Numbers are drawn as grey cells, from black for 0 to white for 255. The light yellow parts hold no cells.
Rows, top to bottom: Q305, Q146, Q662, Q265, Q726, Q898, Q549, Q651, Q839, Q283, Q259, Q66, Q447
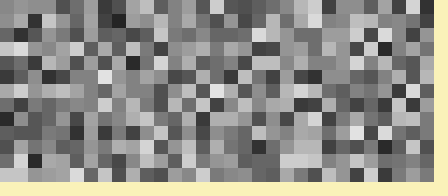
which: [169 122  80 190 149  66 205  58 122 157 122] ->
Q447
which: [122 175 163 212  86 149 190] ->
Q259

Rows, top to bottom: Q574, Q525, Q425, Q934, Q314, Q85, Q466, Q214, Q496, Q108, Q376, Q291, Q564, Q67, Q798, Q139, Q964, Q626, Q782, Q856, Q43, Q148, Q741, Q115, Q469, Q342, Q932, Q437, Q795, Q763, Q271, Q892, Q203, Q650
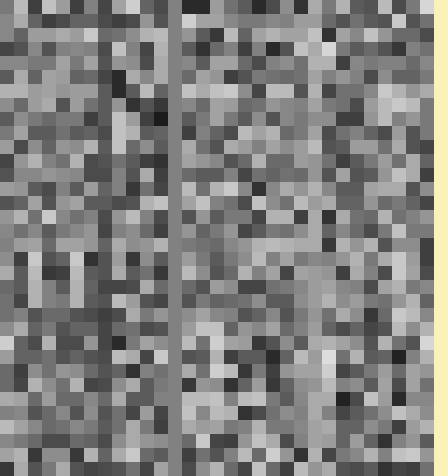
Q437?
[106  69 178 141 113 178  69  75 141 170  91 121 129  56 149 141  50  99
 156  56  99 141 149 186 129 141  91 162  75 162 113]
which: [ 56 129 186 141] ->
Q856
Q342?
[156  99  99 113  83  99  83  75 186 170  69 200 129  83  91 178  63  91
  91  42  99 186 156 221 113 178  91  99  34 129 178]

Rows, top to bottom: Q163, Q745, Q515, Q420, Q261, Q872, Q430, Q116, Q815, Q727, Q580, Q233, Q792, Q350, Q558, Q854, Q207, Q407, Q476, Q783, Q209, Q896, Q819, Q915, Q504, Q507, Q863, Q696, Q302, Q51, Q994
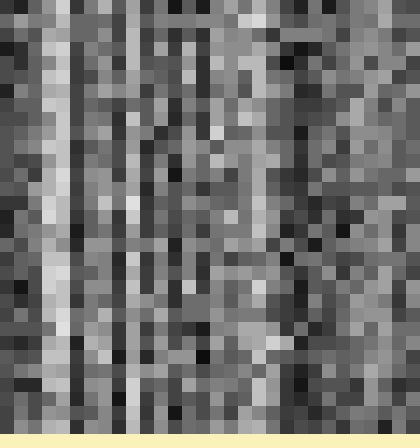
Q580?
[ 83 116 134 200 193  47  90 116  75 154  40  83 103 154 134  90 141 141
 169 128 103  54 109 134  60 154 109 141  90 109]
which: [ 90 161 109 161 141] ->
Q116
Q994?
[ 67 141 116 177 185  47 141 134  47 185  67 141  75 109 103 154 122 169
 177 116  54  75  67  96  54 109 103  33 122  67]
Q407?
[103  75 128 177 141  40 148 148  83 128 116 161  33 141 122 109 161 141
 161  67 122  75  27  96 116 128 134 161  67 134]
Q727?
[ 83  96 122 154 200  83 134 161  54 148 122  47  75 148  54 208  96 103
 141  83  83  27  96 116  83 141 141 134 109  90]
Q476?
[ 60  96 103 193 193  75 134 128  40 200  54 122  47 128  54 116  67  96
 103 128  21 109 116  90  67  75 109 116 116  83]

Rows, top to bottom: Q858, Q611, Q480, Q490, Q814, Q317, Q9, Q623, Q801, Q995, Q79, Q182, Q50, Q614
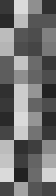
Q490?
[181  77  69 121]
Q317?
[ 93 143 100  77]

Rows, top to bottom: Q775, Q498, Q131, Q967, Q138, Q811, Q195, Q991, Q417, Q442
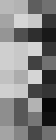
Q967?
[207 200 213  53]
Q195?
[207 200  65  53]
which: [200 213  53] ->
Q967

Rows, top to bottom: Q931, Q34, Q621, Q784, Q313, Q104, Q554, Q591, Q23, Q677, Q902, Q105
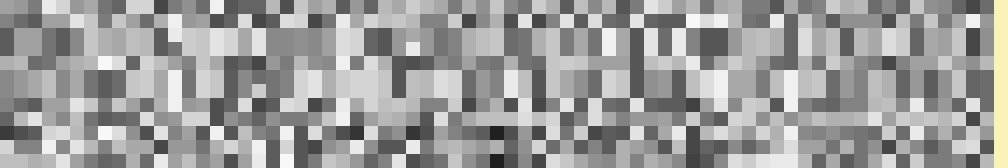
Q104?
[137 152 168 190 137 168 116  92 108 198 204 168 240 116 212 198  92 137
 108 116 130 212 227 176 204 212 212 198  86 190 184 220 212 108 152 130
 234 190  86 198 168 144 108 212 198  86 144 152  92 190 220 240 168 168
 123 190 240 190 198 108 152 130 190 176 100 152  92 144 198 100 108]
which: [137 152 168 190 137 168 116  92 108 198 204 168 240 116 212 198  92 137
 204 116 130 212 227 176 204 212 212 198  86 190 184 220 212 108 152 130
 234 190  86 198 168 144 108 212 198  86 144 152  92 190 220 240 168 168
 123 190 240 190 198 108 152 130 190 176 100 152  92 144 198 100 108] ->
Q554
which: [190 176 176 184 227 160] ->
Q23
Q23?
[100 184 227 168 137 190 116  92 100 108 220 144 152 212 212  79 144 123
 100 144 123 123 144 198 240 100 160 184 176 152  86 220 123 168 190 190
 190 220 190 212  92 130 220 168 130 152 152 160 123 204 116  92 212 204
 144 190 144 168 190 176 176 184 227 160 204 190 198 184 212  71 184]
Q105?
[190 190 176 184 227 160 123 100 108 176 108 234 160 190 137 160  79 160
 234  92 248  86 123 198 184 152 100 130 227  79 100 116 198 144 116  32
  79 137  71 220 198 168 144 137 176 130 176 160 137  65  86 137 220 204
 227 234 234 184 100 168  92 116 168 220 100 204 123 123 137  71 184]
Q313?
[176 184 108 116 160 176 184 248 220 100 212 190 160 130 198 168  86 100
  71 152 123 184 144 137 240 123 220 176  86  79  92 137 123 160 123 116
 176 116 108 198 204 198 160 160 160  86 190 204 184 234 108 168 204 184
 152 108 100 176 116 204 168 137 123  71 130 160 160 204 160 144 184]

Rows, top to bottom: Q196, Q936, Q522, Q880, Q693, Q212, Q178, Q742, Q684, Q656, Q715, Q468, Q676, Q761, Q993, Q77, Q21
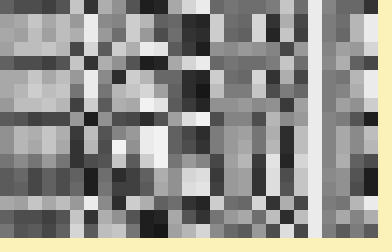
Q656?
[145 182 174 197 174  58 189  84 132 153 235 242  97  71  45 124 153 160
 117 174  45 189 235 132 168 138 189]
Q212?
[168 168 197 168 189 153 235 138  45 205 182 104 104  45  37 205 110 104
 213  51 174  71 235 124 117 182 235]
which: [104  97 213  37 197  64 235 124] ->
Q522
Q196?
[ 97  77  77  64  84 197  51 174 145  84  30  37 168 213 235 104 117 110
 110 124 197 110 235 132 104 104  51]

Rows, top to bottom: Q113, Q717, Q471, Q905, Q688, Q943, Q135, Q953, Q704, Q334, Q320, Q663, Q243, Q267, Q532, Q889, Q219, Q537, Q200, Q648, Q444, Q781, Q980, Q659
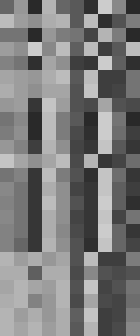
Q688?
[130 116  47 165 143  62  54 204  95  47]
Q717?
[188 157 143 173 180  89 188  47  82 124]
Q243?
[116 130  54 188 124  82  47 196 109  54]

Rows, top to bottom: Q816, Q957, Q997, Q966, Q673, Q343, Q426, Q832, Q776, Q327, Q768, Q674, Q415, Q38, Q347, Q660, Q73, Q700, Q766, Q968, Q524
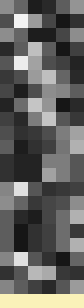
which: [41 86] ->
Q524
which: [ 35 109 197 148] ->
Q832

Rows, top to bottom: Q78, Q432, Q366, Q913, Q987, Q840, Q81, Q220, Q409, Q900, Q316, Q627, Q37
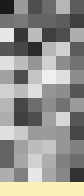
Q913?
[ 86  70  42 182 208  92]
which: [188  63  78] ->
Q366
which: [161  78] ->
Q840
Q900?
[223 202 155 155 149  70]
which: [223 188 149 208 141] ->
Q987
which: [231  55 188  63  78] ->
Q366
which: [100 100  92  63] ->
Q432

